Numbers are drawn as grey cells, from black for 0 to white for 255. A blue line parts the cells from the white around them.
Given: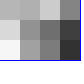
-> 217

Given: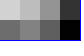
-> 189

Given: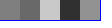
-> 146

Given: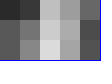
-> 204

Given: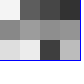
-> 236

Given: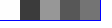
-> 151

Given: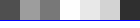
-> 232
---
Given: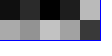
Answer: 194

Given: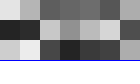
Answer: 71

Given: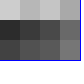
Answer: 89

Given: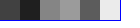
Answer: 133

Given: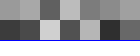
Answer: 208

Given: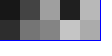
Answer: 132

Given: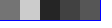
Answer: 37

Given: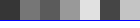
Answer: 91
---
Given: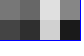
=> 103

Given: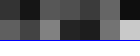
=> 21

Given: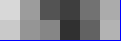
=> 156

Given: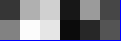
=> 176

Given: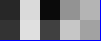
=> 218

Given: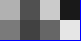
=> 80

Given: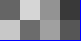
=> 214

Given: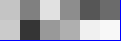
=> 128
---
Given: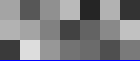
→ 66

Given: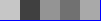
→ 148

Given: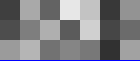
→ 91

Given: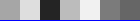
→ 188

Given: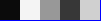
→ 152

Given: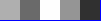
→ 254

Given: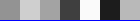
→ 63

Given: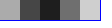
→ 30
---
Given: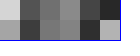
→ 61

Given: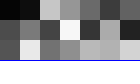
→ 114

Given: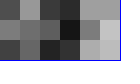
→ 102

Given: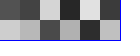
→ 184

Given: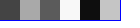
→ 169

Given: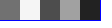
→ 113
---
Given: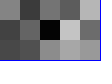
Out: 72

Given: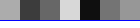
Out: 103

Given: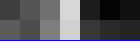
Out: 126

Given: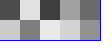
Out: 203

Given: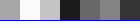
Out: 196

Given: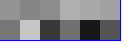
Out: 198
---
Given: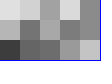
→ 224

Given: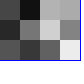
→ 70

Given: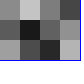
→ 139

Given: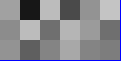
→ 161

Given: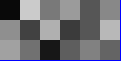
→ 9

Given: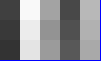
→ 64
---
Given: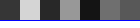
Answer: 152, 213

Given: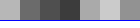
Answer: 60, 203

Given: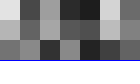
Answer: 87, 227

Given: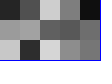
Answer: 96, 214

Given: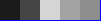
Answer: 213, 213

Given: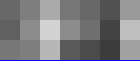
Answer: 140, 211

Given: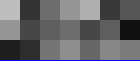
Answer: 109, 190

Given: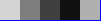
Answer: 63, 212

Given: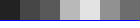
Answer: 185, 227

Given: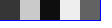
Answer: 14, 238
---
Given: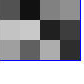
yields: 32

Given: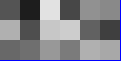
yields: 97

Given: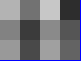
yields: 138

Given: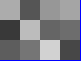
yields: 101

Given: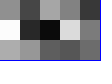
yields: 219

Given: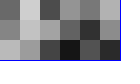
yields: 49

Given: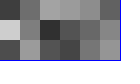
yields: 104

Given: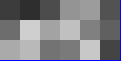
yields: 128
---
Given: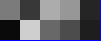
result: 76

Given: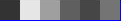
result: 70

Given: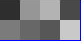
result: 87

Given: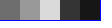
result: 52

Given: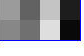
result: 222

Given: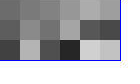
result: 208
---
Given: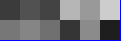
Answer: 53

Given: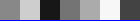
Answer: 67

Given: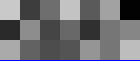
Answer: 42

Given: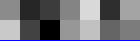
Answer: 38

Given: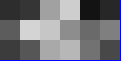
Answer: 39

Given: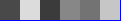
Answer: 73

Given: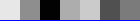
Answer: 80
